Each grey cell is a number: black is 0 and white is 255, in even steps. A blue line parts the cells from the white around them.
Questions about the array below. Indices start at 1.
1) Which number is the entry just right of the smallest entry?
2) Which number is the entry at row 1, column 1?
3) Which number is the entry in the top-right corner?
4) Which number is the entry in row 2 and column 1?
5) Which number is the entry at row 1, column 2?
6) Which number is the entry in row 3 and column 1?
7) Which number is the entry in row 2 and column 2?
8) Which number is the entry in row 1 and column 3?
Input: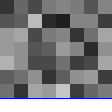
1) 132
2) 52
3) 132
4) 85
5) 103
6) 154
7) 94
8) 73
